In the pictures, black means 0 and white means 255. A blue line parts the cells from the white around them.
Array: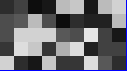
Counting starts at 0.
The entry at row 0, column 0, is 45
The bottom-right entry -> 45
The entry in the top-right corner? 210
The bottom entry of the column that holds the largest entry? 221
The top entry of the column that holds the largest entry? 23
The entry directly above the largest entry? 33
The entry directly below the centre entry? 176
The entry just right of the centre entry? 77
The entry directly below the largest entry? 33
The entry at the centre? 88
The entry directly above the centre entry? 13
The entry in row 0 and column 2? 13

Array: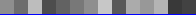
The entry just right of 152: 180
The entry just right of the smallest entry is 66

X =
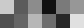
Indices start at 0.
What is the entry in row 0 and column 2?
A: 140
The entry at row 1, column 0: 80
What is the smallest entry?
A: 17
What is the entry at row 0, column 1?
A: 91

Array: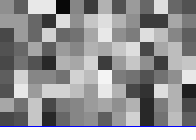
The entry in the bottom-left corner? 72
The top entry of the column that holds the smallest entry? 8
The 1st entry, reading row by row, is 143
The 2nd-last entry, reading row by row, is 189
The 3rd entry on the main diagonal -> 103
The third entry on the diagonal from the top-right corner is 189
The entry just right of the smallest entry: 134
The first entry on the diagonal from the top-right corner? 82
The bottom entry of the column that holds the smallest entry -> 103
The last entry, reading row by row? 94
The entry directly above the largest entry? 60
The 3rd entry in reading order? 232
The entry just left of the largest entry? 189
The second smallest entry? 30
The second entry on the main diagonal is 155
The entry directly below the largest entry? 232
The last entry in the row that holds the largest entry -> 232
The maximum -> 244
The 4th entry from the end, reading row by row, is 40
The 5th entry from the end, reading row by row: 210
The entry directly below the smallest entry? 222

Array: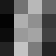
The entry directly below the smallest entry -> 12
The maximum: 195
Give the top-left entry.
23
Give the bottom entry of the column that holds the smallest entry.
35
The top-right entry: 104

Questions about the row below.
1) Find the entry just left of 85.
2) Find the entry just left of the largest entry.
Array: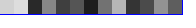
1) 63
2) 210

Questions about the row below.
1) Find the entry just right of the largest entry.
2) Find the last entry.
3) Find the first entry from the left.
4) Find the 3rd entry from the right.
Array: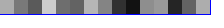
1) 110
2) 173
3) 173
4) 37

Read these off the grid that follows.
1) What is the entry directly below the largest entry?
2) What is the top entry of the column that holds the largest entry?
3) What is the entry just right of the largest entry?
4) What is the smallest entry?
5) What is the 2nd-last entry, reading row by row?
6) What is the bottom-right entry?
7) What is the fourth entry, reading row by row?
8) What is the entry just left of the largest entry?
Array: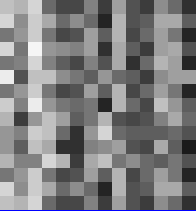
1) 213
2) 213
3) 150
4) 27
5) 106
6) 48
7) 106
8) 118
